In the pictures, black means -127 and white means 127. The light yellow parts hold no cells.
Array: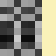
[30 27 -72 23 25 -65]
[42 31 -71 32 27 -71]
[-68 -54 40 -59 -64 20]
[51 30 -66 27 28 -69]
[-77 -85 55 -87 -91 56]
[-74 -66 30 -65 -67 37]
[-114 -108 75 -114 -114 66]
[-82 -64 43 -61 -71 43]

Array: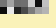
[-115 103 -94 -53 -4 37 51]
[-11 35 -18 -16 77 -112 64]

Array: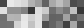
[-14 -12 82 105 66 99 -48 -28 -6 -63 39 -49]
[-57 105 96 87 50 29 -29 41 62 36 -51 -40]
[96 18 18 1 -72 94 75 -16 11 -9 65 -71]
[-16 53 51 102 81 97 28 -29 -27 34 -35 -12]

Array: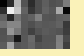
[-35 36 -41 -37 -25 -45 -41 -40 1 -64]
[-124 -82 55 -44 -83 -50 -33 -47 -42 -4]
[-80 112 69 -29 -73 -50 -29 -40 41 -119]
[-30 -88 -10 -38 -30 0 -42 -44 -33 -31]
[-14 6 6 -39 -47 -35 -39 -37 -29 -70]
[-45 22 -8 -41 -62 -44 -36 -40 -44 -66]
[-43 -36 -104 -39 -21 -59 -42 -42 -1 -53]

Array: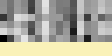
[-126 -59 44 99 30 -14 73 4 39 31 -42 32 -100 21 15 3]
[14 -10 25 7 -59 25 98 18 -4 -2 -43 70 23 32 62 41]
[17 -13 28 14 -66 23 89 24 -5 -11 -37 69 27 35 71 47]
[-75 -14 92 81 53 6 42 25 26 -23 -60 50 -66 44 -29 2]
[37 14 53 18 -42 28 94 21 -14 9 -70 81 9 22 66 51]
[89 57 84 51 -54 37 92 34 -11 24 -100 87 12 21 77 68]

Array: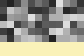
[16 -75 25 60 69 37 -15 -93 44 44 58 20]
[-70 -92 -55 11 -49 -13 -37 -84 97 20 -12 -75]
[-49 67 38 23 -73 -77 -68 -15 48 -88 -70 -40]
[-83 28 19 12 95 20 -43 48 48 68 86 76]
[60 88 -61 -23 19 -70 -35 -39 -36 93 -55 21]
[-65 -85 83 45 -27 -37 -56 72 91 50 -12 -22]

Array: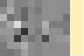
[-9 -10 2 31 13 6 14 15 14 13]
[-10 26 2 5 13 2 14 15 14 13]
[11 43 2 -24 7 -7 14 15 14 13]
[52 -13 2 -25 13 6 14 15 14 -12]
[11 38 92 12 13 6 46 -5 -4 -1]
[25 23 2 -78 13 -5 32 15 15 -7]
[11 20 -69 5 -9 6 -54 15 21 26]
[-4 23 25 44 13 6 14 10 14 13]

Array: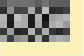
[35 -65 13 25 -83 43 -79 33 46 34]
[-37 -14 -17 -15 -18 -34 -13 -32 -32 -35]
[-80 14 -60 -58 41 -67 60 -84 -78 -62]
[51 -95 64 40 -96 50 -111 32 41 51]
[45 -101 49 41 -99 41 -93 43 55 24]
[-72 30 -90 -85 50 -71 45 -73 -87 -64]

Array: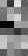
[-38 11 -14 -34]
[40 -73 96 -33]
[-6 33 7 -14]
[-14 58 84 -7]
[-124 -124 33 28]
[-35 -39 -76 -37]
[66 38 27 40]
[72 16 35 72]
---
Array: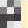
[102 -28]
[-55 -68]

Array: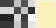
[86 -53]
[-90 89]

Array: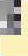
[17 61]
[-26 -86]

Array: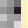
[5 -94]
[33 26]

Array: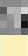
[54 48]
[21 50]

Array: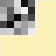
[-32 78]
[-44 -118]
